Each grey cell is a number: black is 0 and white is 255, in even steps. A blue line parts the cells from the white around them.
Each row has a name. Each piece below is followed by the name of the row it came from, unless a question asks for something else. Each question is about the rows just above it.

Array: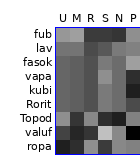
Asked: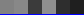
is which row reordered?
ropa
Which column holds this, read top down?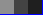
U
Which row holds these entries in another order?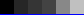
valuf
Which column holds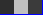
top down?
S

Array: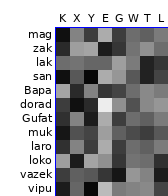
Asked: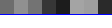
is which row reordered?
zak
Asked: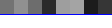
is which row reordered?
zak
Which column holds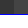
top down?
L
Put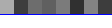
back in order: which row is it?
laro
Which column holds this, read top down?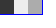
E

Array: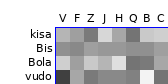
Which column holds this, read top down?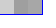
C
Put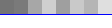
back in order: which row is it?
Bola
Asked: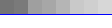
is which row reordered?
kisa
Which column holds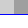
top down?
C
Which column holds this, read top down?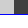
V

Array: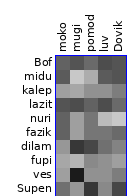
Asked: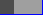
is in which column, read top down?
mugi
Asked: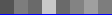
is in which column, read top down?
Dovik
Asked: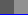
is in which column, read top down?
luv
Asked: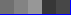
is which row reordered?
dilam
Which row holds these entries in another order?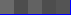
lazit
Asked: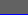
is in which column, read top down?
moko

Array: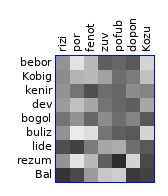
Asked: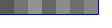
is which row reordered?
bogol
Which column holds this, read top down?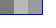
fenot
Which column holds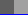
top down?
zuv
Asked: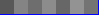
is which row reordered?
bogol
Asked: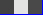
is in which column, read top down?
por
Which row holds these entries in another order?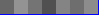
kenir

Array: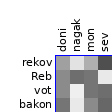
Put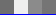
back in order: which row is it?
vot
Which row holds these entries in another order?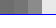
Reb
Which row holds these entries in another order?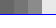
bakon
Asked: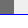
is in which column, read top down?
nagak

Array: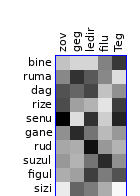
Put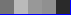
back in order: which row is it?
gane
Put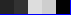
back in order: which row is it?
senu
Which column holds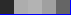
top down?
geg
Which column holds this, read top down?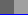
geg

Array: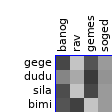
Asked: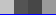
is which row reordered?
gege
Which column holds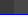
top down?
gemes
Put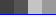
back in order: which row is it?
bimi
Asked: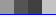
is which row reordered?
bimi
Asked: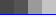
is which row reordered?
gege

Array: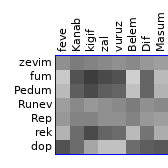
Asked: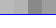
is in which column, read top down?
Masum
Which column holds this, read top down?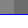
Kanab
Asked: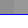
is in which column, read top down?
Dif
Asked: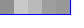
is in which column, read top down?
feve
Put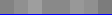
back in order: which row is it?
zevim

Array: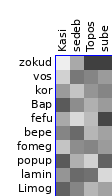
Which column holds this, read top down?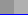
Topos
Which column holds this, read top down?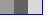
sube
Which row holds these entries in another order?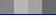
bepe
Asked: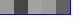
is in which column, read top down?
sube
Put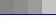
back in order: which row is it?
fomeg
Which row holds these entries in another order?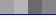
bepe
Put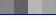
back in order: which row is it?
Limog

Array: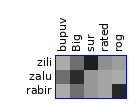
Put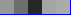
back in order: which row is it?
rabir
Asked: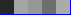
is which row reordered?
rabir
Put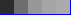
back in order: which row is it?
zalu
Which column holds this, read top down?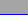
rated
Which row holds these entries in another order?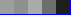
zili
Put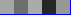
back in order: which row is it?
rabir

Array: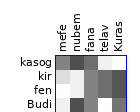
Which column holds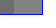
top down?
fana
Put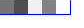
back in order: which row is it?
Budi
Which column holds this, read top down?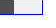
nubem
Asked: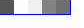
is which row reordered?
fen
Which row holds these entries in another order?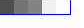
Budi
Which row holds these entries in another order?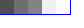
kasog

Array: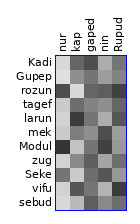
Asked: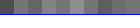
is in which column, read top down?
gaped
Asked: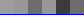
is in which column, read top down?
Rupud
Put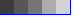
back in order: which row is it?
larun
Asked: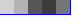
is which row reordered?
vifu
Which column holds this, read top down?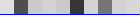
nur
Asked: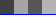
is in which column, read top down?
nin

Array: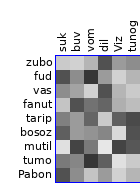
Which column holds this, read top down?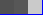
tunog
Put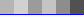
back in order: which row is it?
Pabon
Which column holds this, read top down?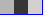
vom
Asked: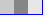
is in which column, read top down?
dil
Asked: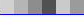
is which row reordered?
zubo
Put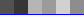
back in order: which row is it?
fud

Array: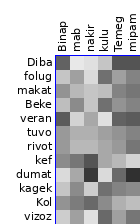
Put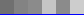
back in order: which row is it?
kagek
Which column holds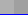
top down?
Temeg

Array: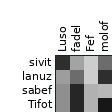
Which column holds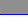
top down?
Luso
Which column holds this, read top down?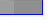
Luso
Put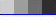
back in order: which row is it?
lanuz
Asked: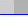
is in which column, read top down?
Fef

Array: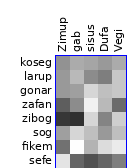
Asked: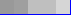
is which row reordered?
sog
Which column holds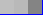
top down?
Dufa
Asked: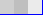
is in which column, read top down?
Vegi

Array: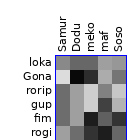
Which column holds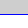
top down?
meko
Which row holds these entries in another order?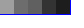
fim
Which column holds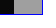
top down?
Dodu
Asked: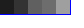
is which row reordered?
fim

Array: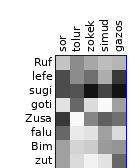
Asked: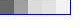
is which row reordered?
zut
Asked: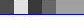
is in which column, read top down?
sor
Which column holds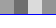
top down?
gazos
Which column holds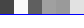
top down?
simud
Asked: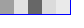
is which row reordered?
falu
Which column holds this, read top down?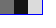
zokek
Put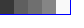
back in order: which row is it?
Zusa

